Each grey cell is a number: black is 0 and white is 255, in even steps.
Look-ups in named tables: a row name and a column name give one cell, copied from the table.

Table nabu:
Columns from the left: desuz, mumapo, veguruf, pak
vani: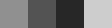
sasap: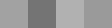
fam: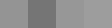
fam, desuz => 148
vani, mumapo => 83
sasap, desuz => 162
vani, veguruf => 39
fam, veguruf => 151
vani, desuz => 144
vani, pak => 205
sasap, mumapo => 116
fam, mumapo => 117
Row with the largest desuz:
sasap

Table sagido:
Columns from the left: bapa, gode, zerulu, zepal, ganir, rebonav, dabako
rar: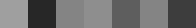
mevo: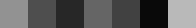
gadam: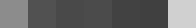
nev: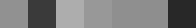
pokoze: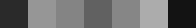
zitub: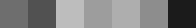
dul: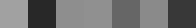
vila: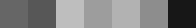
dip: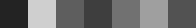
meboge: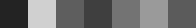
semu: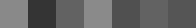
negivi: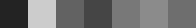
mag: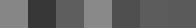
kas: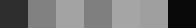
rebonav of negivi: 139
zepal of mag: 137
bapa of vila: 102
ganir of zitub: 174
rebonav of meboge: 154
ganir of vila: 178
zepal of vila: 157
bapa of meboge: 35
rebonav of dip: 159
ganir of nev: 143
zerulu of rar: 132
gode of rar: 39
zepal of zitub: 157
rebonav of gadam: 64
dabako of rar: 61
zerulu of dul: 142
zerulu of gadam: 73

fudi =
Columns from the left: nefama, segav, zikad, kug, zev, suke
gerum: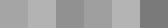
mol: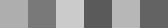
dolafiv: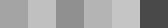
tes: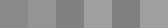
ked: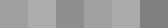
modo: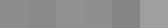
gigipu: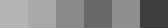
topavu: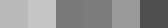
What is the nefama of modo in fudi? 141
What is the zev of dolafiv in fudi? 197
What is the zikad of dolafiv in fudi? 144
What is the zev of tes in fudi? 127
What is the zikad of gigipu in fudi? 137
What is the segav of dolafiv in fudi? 192
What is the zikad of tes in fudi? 129
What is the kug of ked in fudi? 161
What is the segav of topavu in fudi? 196
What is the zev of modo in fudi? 133

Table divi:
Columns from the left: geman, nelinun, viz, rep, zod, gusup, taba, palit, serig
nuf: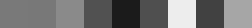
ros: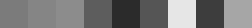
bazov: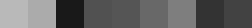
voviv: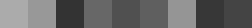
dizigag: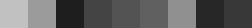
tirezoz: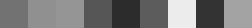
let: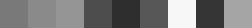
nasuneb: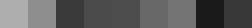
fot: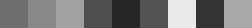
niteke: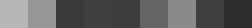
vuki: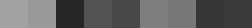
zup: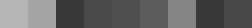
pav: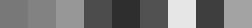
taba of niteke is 138
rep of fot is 78
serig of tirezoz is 163
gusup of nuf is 79
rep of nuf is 81
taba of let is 247
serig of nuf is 166
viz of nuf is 138
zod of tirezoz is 44
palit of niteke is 62
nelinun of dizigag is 155
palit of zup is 57
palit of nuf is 65
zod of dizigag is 83
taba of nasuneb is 116
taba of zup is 132
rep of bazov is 81
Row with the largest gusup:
vuki

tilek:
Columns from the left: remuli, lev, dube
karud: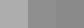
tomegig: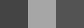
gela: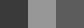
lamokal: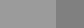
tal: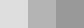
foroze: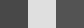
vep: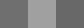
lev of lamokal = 155
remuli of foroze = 72
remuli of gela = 58
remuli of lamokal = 155
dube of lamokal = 128
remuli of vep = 111
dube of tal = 153
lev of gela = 151
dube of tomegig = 83
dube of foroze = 83
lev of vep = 160
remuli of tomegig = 68
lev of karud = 143
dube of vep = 104
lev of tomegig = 166
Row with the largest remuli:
tal

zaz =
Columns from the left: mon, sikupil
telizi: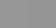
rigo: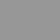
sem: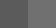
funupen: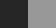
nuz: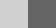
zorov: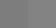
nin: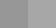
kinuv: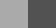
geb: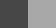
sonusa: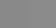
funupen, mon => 38
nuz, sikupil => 101
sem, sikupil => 112
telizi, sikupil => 149
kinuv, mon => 170
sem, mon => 91
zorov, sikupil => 131
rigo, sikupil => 151
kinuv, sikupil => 82
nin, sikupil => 167
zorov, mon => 125
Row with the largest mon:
nuz

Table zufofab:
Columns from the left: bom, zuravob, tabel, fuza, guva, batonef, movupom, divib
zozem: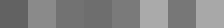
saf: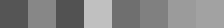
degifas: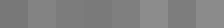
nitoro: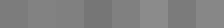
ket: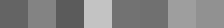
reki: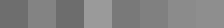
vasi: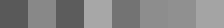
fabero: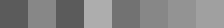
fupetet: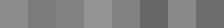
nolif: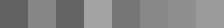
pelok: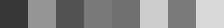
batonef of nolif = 135
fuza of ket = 195
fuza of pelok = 121
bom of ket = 100
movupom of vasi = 144
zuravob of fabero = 135
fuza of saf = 192
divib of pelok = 216
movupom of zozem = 119

